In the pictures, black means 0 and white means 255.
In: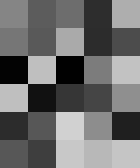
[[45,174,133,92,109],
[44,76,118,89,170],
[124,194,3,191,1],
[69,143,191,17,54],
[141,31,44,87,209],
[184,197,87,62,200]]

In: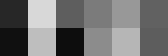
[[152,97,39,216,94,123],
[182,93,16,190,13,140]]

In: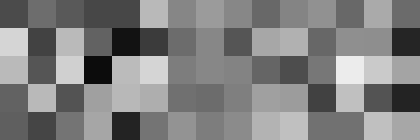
[[170,107,75,109,89,71,71,185,134,155,135,104,132,145,104],
[142,37,213,66,186,98,18,59,108,135,85,167,177,103,143],
[202,164,186,85,208,12,187,213,125,135,131,101,77,119,236],
[83,35,98,185,83,160,184,174,112,108,127,160,156,65,192],
[192,167,95,69,116,166,35,116,147,125,139,179,192,113,113]]

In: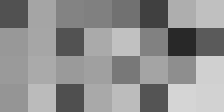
[[174,192,81,165,131,128,113,64],
[40,90,152,166,82,170,193,129],
[142,208,154,170,154,160,120,164],
[213,210,149,187,79,169,188,84]]

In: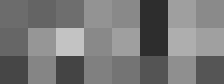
[[159,138,108,100,110,147,137,45],
[174,160,102,150,195,137,159,45],
[143,85,70,133,68,128,116,84]]

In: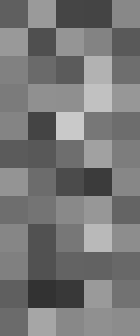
[[68,136,95,154,69],
[131,89,153,79,149],
[178,110,129,106,91],
[193,151,123,144,143],
[119,109,132,68,201],
[161,125,91,88,110],
[59,135,148,108,75],
[151,100,110,116,137],
[185,141,134,81,119],
[98,104,128,81,99],
[154,114,95,50,56],
[144,140,107,166,136]]

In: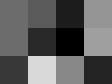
[[28,149,108,91],
[0,159,108,41],
[136,35,56,217]]

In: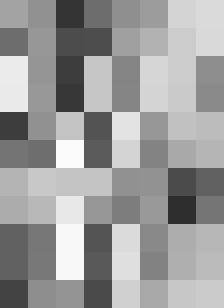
[[212,218,163,145,51,109,143,156],
[204,217,109,151,76,77,160,178],
[204,141,235,149,60,198,132,214],
[202,138,234,152,55,198,133,212],
[193,188,61,145,195,83,227,151],
[169,181,116,110,251,91,212,131],
[75,96,180,200,196,196,145,146],
[46,117,172,184,232,150,125,153],
[173,183,97,119,248,84,219,137],
[175,186,97,120,248,89,223,130],
[199,203,67,141,148,74,208,168]]
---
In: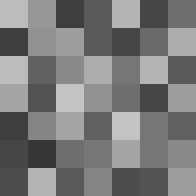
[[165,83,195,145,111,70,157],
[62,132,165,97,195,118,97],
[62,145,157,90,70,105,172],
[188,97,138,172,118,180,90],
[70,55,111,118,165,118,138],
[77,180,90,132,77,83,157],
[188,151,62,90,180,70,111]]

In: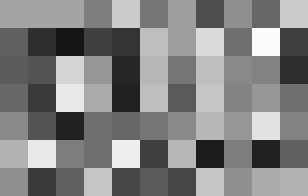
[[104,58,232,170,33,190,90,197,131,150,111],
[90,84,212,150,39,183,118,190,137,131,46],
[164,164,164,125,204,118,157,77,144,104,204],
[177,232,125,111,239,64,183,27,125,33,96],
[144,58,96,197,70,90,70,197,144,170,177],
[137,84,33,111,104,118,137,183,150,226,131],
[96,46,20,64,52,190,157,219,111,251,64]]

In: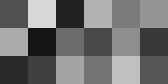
[[41,64,164,115,192,86],
[170,20,108,72,142,56],
[80,215,34,178,123,149]]

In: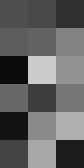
[[19,138,175],
[11,204,146],
[92,98,131],
[104,60,118],
[79,73,47],
[67,167,27]]

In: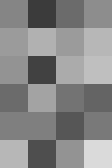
[[147,65,171,191],
[155,177,155,183],
[183,78,147,218],
[107,163,115,100],
[133,59,107,141],
[127,127,86,121]]

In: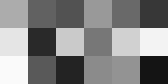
[[229,41,202,119,209,243],
[172,97,82,153,105,55],
[250,89,35,139,147,20]]

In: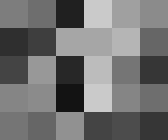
[[47,62,166,166,181,102],
[117,102,145,68,76,54],
[68,152,39,188,117,54],
[125,110,32,202,160,139],
[133,139,19,202,133,110]]

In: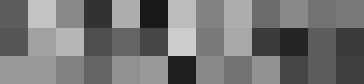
[[86,161,182,78,101,70,204,122,168,58,37,93,58],
[93,196,137,50,174,24,188,130,174,107,137,114,122],
[153,153,130,101,145,153,31,137,114,145,70,93,64]]

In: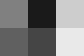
[[96,69,233],
[128,26,205]]
